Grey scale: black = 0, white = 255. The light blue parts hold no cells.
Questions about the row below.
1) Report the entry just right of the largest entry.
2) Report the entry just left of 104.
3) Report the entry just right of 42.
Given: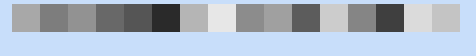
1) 140
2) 146
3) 181

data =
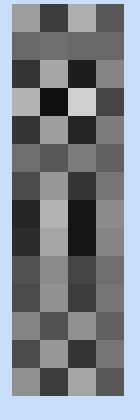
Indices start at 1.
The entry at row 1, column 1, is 158
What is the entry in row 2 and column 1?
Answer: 104
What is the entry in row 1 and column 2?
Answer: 60
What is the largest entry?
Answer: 208
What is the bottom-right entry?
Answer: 88
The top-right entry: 88
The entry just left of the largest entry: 15
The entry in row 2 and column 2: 110
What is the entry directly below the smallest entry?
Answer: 158

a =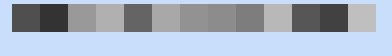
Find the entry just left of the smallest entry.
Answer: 79
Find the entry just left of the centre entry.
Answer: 168

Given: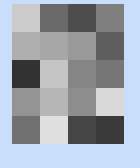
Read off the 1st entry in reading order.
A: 203
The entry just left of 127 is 77
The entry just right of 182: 141
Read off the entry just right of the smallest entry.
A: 197
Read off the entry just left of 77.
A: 105
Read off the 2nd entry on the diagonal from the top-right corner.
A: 153

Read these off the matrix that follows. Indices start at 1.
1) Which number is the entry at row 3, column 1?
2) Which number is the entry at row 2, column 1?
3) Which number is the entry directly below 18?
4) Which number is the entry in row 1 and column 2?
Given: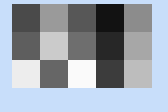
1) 237
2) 94
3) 39
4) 154

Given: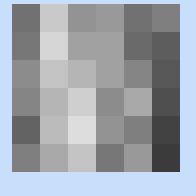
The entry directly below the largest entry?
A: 195
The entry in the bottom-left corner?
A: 127
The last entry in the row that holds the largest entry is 66
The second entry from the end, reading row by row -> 153
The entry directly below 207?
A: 221
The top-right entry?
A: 127
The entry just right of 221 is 147
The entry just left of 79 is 168
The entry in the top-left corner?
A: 113
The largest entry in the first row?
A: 201
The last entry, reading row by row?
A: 59
